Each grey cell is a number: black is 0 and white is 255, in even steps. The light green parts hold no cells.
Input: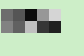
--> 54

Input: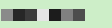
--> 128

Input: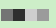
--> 206

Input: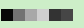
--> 51

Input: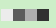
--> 174

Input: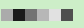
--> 225

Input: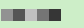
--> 117
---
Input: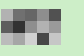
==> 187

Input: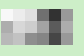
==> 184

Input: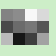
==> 186

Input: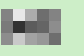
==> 141

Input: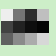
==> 96

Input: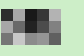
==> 117

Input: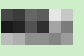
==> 187

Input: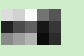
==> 137

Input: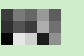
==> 4

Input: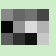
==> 94
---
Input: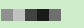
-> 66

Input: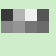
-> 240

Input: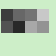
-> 115

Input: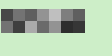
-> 95

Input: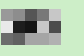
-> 85

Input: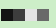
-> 227

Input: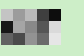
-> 186

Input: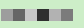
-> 199

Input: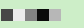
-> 130
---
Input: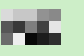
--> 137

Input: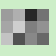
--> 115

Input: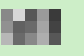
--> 58

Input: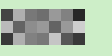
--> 39

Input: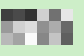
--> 231

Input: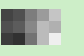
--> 197

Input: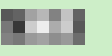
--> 99

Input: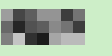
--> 116

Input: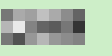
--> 100
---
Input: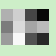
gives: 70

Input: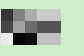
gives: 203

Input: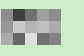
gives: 160

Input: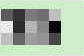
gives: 112

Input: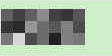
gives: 55

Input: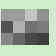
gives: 196

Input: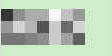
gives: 192

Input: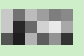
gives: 126

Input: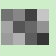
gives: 65
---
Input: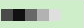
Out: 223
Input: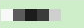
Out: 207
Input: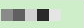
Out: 229
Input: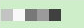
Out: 64
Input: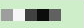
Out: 97
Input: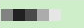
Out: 230
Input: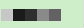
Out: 98
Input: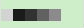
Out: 139
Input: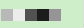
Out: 149
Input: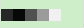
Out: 241
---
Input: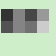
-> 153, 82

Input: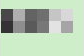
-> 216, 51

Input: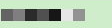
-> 146, 99

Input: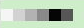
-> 86, 245

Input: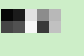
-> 184, 69

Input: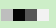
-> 242, 190

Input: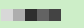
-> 67, 216

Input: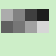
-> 29, 96

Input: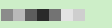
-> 206, 139

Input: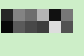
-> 119, 8
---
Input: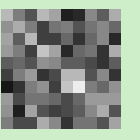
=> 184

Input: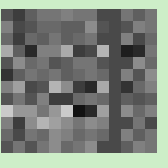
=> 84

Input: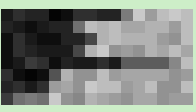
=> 26

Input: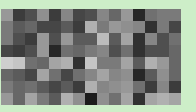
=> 152

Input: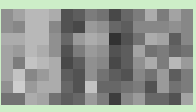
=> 144

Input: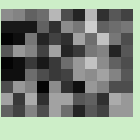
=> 140
